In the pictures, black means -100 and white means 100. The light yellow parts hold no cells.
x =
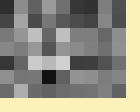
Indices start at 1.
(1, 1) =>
-64
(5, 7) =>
-51
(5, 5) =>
63
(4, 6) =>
8
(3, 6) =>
-1
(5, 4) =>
44
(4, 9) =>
13
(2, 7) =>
-47
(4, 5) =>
17
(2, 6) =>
-40
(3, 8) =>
-19
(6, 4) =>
-86
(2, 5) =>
-32
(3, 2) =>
17
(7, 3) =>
-17
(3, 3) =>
50
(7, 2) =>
36
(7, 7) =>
-10
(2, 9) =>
-39
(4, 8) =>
-12

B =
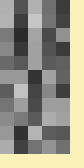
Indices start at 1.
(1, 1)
38
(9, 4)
35
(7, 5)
-51
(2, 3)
55
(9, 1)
9
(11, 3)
-10
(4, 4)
-35
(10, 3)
41
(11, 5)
-12
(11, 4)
15
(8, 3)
-42
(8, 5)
23
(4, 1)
7
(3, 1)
-4
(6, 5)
-22
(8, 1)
-8

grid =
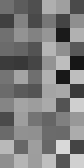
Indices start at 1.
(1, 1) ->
-12
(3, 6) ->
39
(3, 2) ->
15
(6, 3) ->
-13
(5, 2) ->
-56
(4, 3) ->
-35
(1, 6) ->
-42
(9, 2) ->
24
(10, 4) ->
-16
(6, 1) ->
-9
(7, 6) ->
-55
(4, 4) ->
42
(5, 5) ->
49
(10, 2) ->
14
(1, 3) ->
-38
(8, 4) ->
33
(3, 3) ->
2
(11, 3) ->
24
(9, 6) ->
19
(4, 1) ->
-16
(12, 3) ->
23
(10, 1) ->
-17

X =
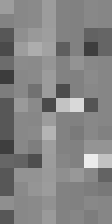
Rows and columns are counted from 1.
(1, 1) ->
23
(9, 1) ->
-32
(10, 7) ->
7
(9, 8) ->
5
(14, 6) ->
1
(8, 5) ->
53
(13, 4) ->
21
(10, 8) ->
1
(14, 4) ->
22
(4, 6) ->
1
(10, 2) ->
7
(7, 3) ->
-11
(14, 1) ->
-32
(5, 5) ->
2
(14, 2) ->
8
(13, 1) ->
-32
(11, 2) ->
7
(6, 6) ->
1
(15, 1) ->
12
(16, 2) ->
7
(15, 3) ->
8
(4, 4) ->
27
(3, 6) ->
1
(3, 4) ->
24
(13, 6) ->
19
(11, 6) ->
1
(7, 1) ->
-2
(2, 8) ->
5
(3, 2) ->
12
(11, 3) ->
-1
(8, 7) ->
-34
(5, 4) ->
17
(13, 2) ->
15

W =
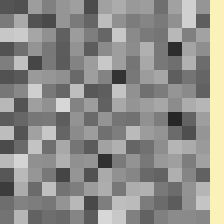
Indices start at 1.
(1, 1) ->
-34
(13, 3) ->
18
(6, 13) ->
-26
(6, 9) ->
-60
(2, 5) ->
17
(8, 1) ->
44
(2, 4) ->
-42
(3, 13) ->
44
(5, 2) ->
51
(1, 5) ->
17
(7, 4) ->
-6
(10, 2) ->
-34
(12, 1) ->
45
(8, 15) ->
43
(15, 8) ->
-1
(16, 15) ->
5
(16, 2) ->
42
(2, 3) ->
-35
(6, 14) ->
-9
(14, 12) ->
-5
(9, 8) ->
16
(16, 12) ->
0
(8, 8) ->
-24
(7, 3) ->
62
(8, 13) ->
10
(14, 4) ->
50
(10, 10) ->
46
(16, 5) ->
-18
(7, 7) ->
-31
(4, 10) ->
10
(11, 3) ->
53
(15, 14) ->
14
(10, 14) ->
-38
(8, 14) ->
35
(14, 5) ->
-10
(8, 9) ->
32

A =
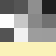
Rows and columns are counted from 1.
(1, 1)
-40
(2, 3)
7
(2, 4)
-11

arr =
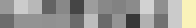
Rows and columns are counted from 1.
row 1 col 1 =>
20
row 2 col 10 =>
-57
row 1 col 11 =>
65
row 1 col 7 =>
23
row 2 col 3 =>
15
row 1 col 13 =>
59
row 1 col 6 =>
-46
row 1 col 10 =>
9
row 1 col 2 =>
60

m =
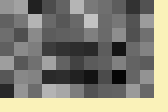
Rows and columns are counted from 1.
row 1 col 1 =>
17
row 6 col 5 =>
-65
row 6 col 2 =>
7
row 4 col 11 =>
3
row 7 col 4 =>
41
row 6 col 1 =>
-32
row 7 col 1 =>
-69
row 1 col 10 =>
-61
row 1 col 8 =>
-13
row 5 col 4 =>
28
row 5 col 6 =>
-48
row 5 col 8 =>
-25
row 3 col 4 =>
-28
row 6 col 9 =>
-95
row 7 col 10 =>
21
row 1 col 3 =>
-74
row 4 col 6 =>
-65
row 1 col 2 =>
27
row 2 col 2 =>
-7
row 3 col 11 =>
-12

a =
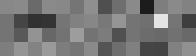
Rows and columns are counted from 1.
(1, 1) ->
7
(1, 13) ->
8
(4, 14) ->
14
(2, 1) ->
-9
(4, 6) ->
-8
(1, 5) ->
7
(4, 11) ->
-46
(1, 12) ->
-1
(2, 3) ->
-61
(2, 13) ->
-8
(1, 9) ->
-14
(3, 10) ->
-9
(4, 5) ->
-2
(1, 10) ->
8
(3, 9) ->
-37
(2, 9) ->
17

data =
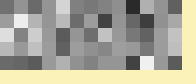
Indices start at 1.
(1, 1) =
-11
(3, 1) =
74
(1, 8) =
2
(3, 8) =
52
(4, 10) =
20
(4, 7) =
13
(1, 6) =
0
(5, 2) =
-20
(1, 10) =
-67
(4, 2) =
19
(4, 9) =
24
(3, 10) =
-6
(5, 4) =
20
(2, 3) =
41
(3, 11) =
-23
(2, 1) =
22
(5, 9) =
17
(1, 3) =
-17
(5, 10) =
-48
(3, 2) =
3
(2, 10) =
-19

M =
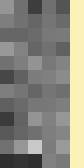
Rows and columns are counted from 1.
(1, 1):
17
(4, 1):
19
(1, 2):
-12
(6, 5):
9
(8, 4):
-6
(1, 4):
-12
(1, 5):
-34
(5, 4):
-6
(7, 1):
-1
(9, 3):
16
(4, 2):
2
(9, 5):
18
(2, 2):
-11
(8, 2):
-17
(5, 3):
15
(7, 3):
-20
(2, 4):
-8
